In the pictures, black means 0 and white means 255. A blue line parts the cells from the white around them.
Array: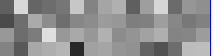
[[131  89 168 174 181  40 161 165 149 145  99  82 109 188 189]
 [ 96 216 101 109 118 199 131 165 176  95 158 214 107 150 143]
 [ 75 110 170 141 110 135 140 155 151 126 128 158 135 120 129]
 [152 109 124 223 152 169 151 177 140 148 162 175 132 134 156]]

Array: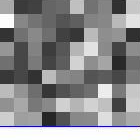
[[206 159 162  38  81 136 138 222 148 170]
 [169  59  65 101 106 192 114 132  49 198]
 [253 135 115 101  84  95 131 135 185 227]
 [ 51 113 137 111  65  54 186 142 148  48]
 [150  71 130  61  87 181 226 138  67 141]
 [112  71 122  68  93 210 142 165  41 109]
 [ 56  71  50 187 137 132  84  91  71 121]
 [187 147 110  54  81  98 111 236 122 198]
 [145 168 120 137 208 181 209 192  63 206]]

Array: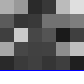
[[ 41  58  64  53  62  31]
 [175 153  42  56 187 223]
 [ 91  54  57 114 114 126]
 [ 63 202  71  84  26  63]
 [167  71  65  66 142 192]]

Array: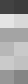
[[151 133]
 [ 66  60]
 [228 216]
 [164 164]
 [183 201]
 [202 193]]

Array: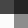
[[251 141]
 [ 70  37]]

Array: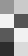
[[ 45 218]
 [150 202]
 [242  84]
 [ 89 241]]

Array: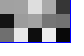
[[111 232  14 236   8]
 [161 162 222 170  54]
 [ 19 156 162 118 114]]
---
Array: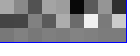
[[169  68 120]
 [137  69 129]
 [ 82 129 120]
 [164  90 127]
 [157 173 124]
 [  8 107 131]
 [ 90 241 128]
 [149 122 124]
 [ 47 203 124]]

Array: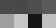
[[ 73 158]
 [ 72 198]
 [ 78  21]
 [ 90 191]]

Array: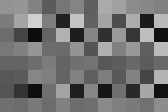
[[147 124 108 120 100  87  85 111]
 [150 164  69 129 100  91  51 108]
 [130 208  13 150 109 134  14 121]
 [ 91 126 100 108 124 127 111 108]
 [118  34 178 107 100 100 163 129]
 [132 195  29 147 112 130  30 109]
 [ 95  97 133  84 115  95 134 111]
 [171 163  48 176  87 125  22 138]
 [161  77 153 128  93  88 112 128]
 [140 172  54 152 104 130  41 122]
 [136  27 190  95  92  69 167 113]
 [129 186  16 187 104 179  18 141]]

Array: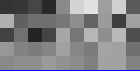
[[ 52 176  66 151 137]
 [ 55  96 113 130 142]
 [ 70 111  36 124 142]
 [ 41 112  68 133 154]
 [138 119 167 161 145]
 [212 142 118 135 140]
 [226 100 182 123 128]
 [158 155 143 164 162]
 [208  62 185 161 162]
 [ 91 160  79 112 130]]

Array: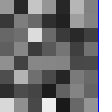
[[153  56 103  95 144  78  45 216]
 [ 40 126 111 135  66 179  76 143]
 [197 105 220  59 135 111  68  72]
 [149  47 106  89 134  74  28 237]
 [ 39  33  58 117 132  37  98  25]
 [182 159  41  63  72 122 132 104]
 [129 131  63 113  73 105 100 148]]

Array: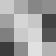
[[202 161 127  59]
 [169 213 202 141]
 [134 199 215 225]
 [142  66  83 179]]

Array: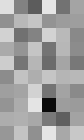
[[223 144 210 170 205 140 159 148 173 151]
 [130 184 113 148 117 194 164 172 176 195]
 [ 92 197 131 197 182 174 210 228 168 144]
 [229 147 211 116 107 197 116  10 121 229]
 [114 156 185 183 165 181 163 157  95 168]
 [164 158 137 140 120 184 138 155 163 200]]

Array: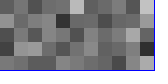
[[ 94 146  79  66 121]
 [117 106 122 148 112]
 [ 81 126  87 154  92]
 [109 134 133 109  92]
 [113  51 119  85 133]
 [186 105  81 114 122]
 [ 95 107 130 137 109]
 [106  77 107  97 101]
 [124 103 124 105  74]
 [ 85 107 168 127 134]
 [194 154 100  47 171]]

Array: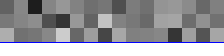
[[ 98 121 174]
 [135 133 113]
 [ 29 142 118]
 [133  79 136]
 [151  52 204]
 [130 152 103]
 [111  99 157]
 [118 195  70]
 [ 79 130 167]
 [124 120 128]
 [112 105 130]
 [148 162 135]
 [152 165  53]
 [139 109 159]
 [104 145  84]
 [128 113 166]]
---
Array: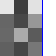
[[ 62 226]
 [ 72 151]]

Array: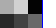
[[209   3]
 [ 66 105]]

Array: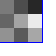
[[ 77  39]
 [164 235]]

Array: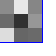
[[232 134]
 [ 49 151]]

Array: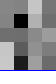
[[131 197]
 [  1 177]]

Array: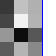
[[193 176]
 [241 179]]

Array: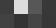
[[221  87]
 [ 52  69]]

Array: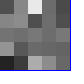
[[135 233]
 [140  79]]

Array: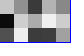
[[144  58]
 [206 171]]
